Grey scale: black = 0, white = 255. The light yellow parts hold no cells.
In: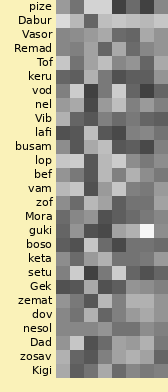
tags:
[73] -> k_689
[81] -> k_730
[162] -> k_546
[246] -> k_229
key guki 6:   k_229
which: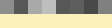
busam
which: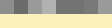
keta
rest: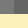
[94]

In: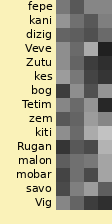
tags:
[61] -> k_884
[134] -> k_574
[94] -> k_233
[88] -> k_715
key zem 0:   k_715
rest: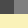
[156  94]

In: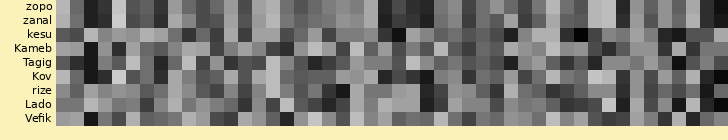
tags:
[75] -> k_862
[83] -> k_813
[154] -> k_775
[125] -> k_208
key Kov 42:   k_862
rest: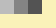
[ 38  61  89 154 125 125  83 188 138  96 118  83  96  75  32 132 154  96
  53  89  38 138 138 118 154 111  16  83 125  75]
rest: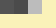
[132  83  38  61  89 154 125 125  83 188 138  96 118  83  96  75  32 132
 154  96  53  89  38 138 138 118 154 111  16  83 125  75]
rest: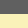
[154 146 168  38  75  53  24 125 138  53 111  96 154  68 111 182 118 104
 196 182  53 146  75 154  96 176  38   9]
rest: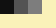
[75]
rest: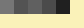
[132 154  96  53  89  38 138 138 118 154 111  16  83 125  75]
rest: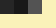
[ 83 168]

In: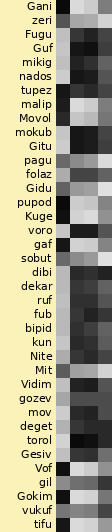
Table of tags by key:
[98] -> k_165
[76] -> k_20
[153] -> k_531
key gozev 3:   k_20
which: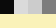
Gani
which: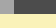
gozev
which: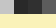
kun
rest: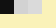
[145]
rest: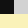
[218 145]
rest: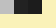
[84]

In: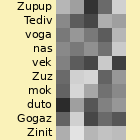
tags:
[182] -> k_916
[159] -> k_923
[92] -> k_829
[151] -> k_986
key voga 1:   k_986
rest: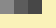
[174 159]
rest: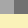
[137]
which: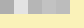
Zinit
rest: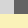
[151]

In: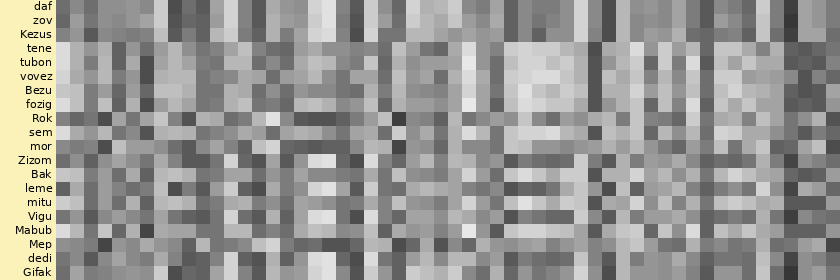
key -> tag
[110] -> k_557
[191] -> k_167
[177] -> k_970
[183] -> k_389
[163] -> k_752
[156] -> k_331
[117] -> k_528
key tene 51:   k_970
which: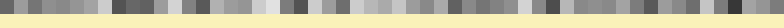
zov
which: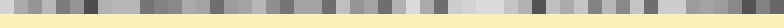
vovez

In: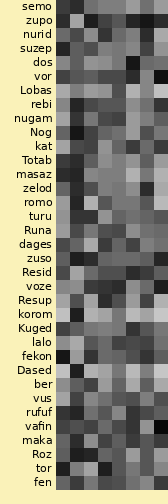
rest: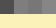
[ 66 147]
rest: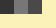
[ 66 155 126  94]
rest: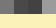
[126  94]
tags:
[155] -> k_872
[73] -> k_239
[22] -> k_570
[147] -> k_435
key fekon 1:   k_872
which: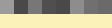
Runa
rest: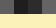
[106 106  94  37]
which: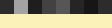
zupo

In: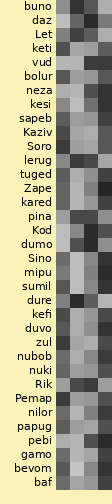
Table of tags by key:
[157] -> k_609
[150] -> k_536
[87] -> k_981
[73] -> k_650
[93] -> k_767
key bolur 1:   k_609
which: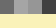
baf
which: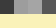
Soro
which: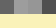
nuki
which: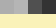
neza

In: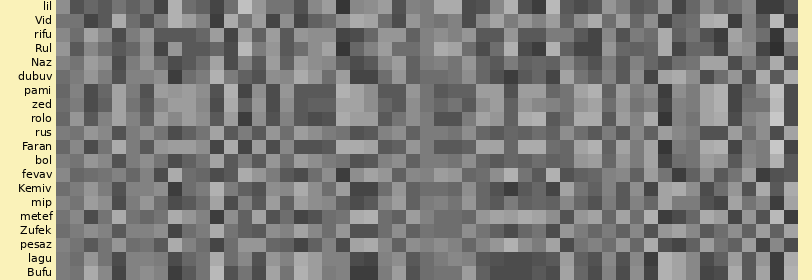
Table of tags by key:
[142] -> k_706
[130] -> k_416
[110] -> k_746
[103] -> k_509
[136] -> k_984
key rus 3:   k_984
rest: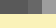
[ 69 157  97 157  89 150 142 142  69  76 103 150 150  97 130 142 130 150
  89  89 150  89  89 124 124  89  69 136  82 124 110 171  97 116  82  61
 163 130 110  54 163]
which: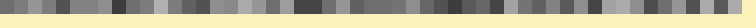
dubuv
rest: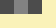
[142  69 177 163 136  69  76 171  89 163  61 177]

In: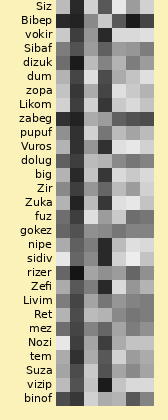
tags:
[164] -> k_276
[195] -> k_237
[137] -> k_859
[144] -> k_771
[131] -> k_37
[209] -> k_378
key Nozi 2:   k_276
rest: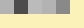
[118 125]

